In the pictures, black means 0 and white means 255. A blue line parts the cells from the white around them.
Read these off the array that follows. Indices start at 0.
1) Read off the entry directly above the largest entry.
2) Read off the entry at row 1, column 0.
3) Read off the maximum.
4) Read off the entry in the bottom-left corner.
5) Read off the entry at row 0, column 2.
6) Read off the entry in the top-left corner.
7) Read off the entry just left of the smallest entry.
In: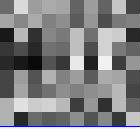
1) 210
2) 165
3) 241
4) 178
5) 157
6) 107
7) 24

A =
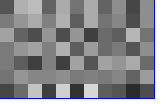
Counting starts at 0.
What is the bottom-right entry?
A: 77
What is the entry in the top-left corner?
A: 85
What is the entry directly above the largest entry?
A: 128
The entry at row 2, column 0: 162
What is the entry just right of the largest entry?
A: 93
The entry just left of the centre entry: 176
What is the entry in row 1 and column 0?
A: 122
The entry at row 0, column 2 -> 188
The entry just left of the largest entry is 50
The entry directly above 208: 142
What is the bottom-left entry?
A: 70
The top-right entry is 142
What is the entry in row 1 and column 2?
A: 170
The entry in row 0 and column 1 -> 176

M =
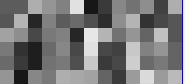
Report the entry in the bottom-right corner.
186
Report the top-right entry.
174
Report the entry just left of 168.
174
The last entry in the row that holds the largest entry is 86
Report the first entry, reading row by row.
92
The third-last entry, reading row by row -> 218
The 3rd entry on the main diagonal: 72
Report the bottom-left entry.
149
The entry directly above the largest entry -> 79
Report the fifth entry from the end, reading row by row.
58
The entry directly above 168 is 79
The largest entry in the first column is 162
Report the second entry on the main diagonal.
180
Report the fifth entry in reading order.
129

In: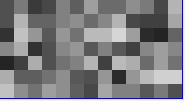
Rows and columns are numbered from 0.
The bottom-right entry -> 80
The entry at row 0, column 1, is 122
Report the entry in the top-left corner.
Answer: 80
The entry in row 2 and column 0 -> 50
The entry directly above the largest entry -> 180
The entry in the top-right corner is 180
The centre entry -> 88
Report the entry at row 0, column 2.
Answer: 58
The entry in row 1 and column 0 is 80
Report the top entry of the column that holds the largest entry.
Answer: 107
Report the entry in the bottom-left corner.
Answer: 193
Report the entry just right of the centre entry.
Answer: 129
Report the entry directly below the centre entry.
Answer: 180
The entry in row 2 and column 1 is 193
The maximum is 214
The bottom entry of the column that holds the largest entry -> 129
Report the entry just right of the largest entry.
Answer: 158
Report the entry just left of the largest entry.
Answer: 186

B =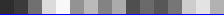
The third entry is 112
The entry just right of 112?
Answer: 219
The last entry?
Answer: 178
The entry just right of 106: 87
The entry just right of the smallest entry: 59

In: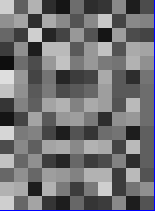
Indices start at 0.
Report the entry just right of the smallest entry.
109
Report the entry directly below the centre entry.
158
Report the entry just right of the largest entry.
152
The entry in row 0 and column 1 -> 95
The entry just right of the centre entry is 170
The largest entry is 222
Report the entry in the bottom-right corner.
83
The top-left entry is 207
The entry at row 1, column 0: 144
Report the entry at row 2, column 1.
60
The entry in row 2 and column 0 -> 103
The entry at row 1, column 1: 164
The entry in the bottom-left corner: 207
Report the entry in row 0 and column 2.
178
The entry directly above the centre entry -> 89
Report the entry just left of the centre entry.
178
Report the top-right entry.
76
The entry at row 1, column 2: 45
